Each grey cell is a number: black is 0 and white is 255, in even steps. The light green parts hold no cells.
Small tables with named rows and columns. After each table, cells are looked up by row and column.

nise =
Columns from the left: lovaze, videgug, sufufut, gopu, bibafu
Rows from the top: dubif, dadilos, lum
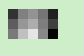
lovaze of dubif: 51
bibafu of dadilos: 64
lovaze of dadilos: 93
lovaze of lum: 122
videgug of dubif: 128
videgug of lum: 192
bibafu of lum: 3
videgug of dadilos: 150
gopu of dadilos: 126
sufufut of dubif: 147
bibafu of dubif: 32
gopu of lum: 136
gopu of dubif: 117
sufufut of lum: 229
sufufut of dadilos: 173
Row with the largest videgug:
lum

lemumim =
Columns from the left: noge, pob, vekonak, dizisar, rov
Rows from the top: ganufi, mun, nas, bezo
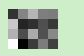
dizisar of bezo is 124
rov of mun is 56
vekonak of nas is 171
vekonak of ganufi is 181
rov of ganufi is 124
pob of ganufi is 132
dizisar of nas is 81
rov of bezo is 64
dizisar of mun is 79
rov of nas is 136
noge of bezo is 253

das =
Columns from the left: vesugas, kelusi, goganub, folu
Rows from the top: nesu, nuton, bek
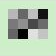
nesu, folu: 19
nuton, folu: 107
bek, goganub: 224
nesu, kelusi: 103
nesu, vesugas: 183
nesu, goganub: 191
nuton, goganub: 72
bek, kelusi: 3
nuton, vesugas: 121
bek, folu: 195
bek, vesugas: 101
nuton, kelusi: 143
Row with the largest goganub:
bek

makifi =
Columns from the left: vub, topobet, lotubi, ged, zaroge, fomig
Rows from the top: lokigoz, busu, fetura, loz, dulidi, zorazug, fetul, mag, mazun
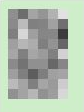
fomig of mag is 204
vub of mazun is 145
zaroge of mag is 154
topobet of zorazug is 115
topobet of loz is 182
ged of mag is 165
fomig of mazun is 215
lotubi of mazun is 182
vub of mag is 186
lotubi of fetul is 93

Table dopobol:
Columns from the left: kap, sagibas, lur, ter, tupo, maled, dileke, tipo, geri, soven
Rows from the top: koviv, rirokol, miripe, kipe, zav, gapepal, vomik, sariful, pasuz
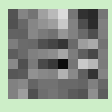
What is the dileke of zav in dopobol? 125
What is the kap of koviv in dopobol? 83
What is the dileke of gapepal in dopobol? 118
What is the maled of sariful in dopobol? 105
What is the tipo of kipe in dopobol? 157
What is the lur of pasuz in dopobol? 80
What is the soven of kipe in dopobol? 115
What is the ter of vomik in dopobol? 136
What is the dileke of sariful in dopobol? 105
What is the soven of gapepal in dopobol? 123
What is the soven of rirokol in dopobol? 128
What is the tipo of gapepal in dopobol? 201
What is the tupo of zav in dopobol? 141
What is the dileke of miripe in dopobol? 129
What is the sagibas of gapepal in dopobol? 80
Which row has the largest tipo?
gapepal

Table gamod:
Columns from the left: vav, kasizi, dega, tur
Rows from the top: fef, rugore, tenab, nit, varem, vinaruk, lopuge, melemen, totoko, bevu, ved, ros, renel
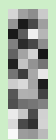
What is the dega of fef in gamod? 141
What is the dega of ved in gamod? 75
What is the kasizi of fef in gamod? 160
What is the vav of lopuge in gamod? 117
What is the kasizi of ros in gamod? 74
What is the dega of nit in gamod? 72
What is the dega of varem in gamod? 209
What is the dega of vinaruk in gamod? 147
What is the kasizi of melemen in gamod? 217
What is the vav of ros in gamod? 217
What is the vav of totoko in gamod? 87
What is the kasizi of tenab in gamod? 92
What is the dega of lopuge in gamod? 168
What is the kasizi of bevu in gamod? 112
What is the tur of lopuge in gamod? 231
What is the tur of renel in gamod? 186
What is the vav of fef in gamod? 213
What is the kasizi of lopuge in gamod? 61
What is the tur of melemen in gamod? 29
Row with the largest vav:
renel

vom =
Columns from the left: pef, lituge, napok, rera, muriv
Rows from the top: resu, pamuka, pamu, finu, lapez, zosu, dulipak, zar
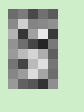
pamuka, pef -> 138
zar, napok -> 86
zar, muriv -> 143
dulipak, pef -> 134
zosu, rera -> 223
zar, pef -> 153
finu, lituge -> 110
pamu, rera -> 232
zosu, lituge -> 69
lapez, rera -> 173
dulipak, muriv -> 109
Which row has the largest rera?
pamu

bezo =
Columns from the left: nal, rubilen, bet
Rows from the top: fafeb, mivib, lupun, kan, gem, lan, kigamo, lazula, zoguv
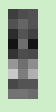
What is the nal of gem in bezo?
51
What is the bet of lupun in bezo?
65
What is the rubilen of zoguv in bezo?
116
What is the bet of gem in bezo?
74
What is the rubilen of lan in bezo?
111
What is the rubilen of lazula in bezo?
84
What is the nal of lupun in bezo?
44
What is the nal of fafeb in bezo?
62
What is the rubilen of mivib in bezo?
101
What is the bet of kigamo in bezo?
176
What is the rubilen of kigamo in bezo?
125
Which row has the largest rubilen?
kigamo

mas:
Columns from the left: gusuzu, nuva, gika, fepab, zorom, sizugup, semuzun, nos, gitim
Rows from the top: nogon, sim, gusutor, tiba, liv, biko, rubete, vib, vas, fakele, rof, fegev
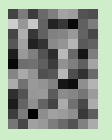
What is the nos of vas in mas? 118
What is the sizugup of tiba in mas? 148
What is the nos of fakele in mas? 73
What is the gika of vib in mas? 153
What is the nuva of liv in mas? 153
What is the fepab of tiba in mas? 51
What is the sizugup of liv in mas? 185
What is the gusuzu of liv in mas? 30
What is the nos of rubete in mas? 49
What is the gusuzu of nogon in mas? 68

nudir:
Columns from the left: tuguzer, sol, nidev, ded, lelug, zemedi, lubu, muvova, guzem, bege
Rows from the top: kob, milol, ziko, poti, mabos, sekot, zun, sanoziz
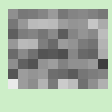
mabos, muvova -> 105
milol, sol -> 151
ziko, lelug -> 138
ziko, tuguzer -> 95
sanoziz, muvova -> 112
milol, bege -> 171
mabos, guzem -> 100
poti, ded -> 126
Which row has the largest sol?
poti

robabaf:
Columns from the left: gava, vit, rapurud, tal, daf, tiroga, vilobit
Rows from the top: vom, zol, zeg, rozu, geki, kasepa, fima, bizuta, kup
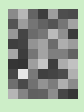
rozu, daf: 108
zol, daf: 85
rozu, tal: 163
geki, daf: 127
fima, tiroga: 76
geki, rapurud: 117
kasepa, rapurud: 158
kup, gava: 181
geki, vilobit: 98
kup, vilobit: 54
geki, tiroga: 127
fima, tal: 64
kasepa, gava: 53
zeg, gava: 151
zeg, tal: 119
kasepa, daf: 62

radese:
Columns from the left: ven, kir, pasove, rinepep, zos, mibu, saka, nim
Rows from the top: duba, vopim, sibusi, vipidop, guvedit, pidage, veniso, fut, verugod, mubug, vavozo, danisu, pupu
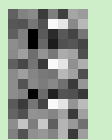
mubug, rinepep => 68
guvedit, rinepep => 147
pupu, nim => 158
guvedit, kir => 159
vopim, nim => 184
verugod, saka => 81
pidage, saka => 144
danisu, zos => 95
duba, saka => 165
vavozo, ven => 100
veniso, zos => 117
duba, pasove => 138
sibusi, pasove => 0
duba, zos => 126
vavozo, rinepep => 143
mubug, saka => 148

